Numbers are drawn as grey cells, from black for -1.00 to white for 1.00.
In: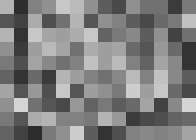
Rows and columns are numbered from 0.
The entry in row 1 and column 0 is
-0.33
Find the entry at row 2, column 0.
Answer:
0.41
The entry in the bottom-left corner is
-0.22
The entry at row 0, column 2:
0.01
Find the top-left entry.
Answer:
0.41
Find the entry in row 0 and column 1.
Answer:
-0.65
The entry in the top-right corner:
-0.05
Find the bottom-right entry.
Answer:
0.29
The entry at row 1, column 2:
0.35
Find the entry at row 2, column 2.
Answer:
0.56
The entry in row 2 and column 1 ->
-0.60
